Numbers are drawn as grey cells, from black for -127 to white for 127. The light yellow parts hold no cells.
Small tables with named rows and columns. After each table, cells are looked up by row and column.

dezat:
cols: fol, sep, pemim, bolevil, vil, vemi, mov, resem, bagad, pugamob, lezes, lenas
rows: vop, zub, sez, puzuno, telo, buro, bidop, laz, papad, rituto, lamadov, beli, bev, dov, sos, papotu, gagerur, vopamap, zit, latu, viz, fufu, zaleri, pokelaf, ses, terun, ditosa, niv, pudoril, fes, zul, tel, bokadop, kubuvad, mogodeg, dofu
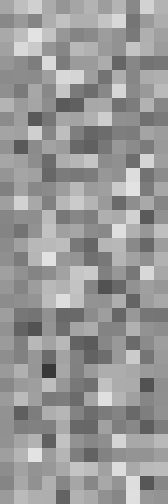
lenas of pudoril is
15
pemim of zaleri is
-11
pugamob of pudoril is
32
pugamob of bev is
93
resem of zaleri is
30
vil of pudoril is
-2

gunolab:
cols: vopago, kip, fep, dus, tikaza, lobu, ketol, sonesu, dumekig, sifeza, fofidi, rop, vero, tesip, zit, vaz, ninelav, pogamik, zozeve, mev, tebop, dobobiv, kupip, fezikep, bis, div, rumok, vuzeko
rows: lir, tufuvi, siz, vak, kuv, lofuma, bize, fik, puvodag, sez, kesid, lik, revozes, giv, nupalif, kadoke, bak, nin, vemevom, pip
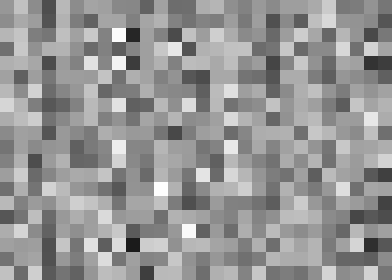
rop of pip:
57
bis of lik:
43
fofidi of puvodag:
37
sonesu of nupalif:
47
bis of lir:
-7
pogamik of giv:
78
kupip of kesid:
20
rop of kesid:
54
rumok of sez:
63
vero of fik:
15
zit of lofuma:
-51
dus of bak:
-29
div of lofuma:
12
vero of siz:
-52
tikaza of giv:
58
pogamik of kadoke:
38

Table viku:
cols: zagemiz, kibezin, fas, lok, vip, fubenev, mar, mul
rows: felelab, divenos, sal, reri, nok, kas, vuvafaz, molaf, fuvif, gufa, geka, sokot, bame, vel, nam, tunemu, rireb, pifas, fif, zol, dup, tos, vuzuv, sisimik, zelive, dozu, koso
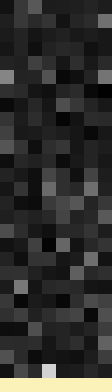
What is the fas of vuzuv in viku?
-94
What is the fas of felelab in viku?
-39
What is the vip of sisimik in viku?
-91
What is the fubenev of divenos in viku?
-90
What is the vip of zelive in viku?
-91
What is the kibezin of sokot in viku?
-88
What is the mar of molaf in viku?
-91
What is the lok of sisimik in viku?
-93
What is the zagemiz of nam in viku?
-92
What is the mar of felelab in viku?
-91

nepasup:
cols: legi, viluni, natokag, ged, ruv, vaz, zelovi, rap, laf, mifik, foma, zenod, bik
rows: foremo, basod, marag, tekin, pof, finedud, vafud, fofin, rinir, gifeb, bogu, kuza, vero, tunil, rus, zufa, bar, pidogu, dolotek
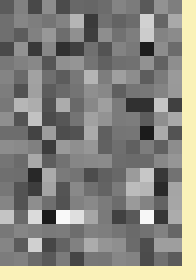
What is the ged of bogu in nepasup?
-67
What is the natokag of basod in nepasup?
-1
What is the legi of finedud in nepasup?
4
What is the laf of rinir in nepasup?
-4
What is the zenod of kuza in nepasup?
8
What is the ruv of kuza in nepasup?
-13
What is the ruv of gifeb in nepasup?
-50
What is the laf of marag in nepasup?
-14
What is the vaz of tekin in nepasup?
-63
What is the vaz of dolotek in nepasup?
-58

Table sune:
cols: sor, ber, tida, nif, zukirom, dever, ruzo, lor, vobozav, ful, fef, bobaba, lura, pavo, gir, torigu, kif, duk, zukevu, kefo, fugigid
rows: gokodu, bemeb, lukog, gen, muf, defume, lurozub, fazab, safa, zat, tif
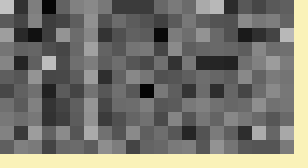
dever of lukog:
-19
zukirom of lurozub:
-36
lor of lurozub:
-40
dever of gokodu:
1
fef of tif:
-27
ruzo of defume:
29
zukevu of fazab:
15
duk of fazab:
-20
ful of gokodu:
-68
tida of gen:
-25
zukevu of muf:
1
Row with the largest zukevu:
zat

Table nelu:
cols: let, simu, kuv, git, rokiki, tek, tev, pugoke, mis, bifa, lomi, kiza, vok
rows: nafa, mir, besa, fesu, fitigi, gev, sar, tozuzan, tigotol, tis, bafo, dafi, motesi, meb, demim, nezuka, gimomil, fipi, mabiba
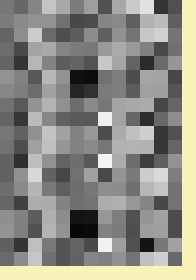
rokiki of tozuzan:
16
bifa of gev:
-50
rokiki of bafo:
22
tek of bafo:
2
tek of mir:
-55
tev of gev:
-116
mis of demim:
48
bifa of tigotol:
-24
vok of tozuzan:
-26
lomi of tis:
79
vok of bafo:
-26
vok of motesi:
-2
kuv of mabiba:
70
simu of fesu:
-53
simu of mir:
10
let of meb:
-17
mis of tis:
43
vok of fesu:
-15
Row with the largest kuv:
motesi

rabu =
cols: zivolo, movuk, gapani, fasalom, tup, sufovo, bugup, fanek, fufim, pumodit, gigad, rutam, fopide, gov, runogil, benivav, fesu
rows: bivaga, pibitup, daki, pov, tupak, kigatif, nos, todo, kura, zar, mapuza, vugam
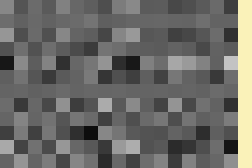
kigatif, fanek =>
-74
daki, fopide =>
-63
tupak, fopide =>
39
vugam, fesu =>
15
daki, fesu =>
-79
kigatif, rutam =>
-61
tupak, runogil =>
2
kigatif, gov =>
-28
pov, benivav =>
-29
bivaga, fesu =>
-65
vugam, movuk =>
21

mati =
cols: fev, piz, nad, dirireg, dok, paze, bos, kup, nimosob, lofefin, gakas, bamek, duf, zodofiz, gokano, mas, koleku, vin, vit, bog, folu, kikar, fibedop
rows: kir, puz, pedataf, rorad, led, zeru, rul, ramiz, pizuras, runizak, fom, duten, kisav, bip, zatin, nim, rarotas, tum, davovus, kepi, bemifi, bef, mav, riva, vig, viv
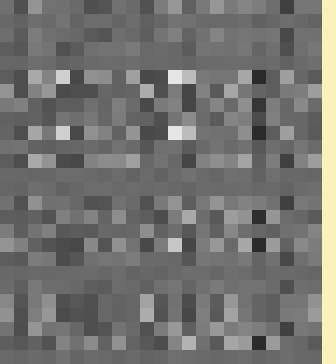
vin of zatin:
2
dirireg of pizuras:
-42
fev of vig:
-34
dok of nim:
0
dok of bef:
-47
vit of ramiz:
-73
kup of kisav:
-25
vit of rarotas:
-25
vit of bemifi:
-13
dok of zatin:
-14
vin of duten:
36
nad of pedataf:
-3
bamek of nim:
-50
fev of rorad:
-33
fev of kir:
-15
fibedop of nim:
-37
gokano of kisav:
-21
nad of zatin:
16
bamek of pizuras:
-48

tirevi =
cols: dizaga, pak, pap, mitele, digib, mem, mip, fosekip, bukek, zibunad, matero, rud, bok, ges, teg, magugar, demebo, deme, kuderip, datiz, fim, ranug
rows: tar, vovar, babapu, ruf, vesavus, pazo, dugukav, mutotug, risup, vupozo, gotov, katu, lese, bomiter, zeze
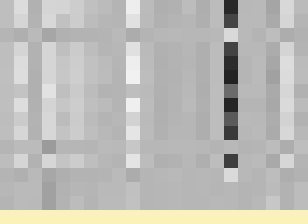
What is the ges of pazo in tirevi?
55
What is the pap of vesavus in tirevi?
50
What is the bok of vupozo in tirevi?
54
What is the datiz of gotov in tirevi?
60
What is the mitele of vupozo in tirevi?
87
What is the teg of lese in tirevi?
55
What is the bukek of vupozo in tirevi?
52
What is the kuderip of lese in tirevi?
53
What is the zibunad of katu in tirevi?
100
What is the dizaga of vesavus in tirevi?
62
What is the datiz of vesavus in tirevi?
39

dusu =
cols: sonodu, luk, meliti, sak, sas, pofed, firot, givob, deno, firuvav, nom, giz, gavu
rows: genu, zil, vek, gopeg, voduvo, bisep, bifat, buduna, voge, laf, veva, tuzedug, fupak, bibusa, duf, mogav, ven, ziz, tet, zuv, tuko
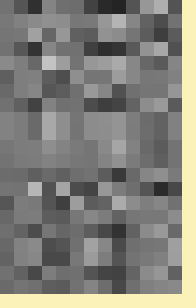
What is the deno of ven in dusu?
-77
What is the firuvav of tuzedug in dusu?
-4
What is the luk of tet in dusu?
1
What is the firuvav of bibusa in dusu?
-17
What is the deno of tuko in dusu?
-55
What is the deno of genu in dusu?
-91
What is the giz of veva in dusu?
-36
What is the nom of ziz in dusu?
-10
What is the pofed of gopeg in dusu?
-14
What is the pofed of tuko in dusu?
-13
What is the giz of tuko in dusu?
5
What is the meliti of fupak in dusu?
-32
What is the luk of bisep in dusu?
-1
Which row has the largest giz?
genu

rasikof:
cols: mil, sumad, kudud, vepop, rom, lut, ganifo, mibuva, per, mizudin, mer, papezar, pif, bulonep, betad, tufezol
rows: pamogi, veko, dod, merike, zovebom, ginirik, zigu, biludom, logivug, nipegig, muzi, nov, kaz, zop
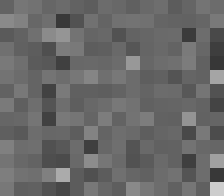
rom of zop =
-56
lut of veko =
-45
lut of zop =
-35
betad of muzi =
-23
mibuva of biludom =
-18
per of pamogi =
-23
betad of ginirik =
-29
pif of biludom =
-26
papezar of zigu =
-19
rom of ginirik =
-18
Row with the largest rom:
kaz

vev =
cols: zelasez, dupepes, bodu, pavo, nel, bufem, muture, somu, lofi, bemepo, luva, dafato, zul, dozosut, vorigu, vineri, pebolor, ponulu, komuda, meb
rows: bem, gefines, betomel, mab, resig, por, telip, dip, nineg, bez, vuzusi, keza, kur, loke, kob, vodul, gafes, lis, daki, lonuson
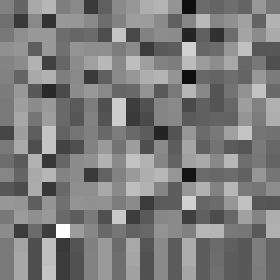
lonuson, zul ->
-36
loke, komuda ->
-9
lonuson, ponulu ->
-39
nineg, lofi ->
76
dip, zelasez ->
-6
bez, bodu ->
-33
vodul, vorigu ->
-31
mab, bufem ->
19

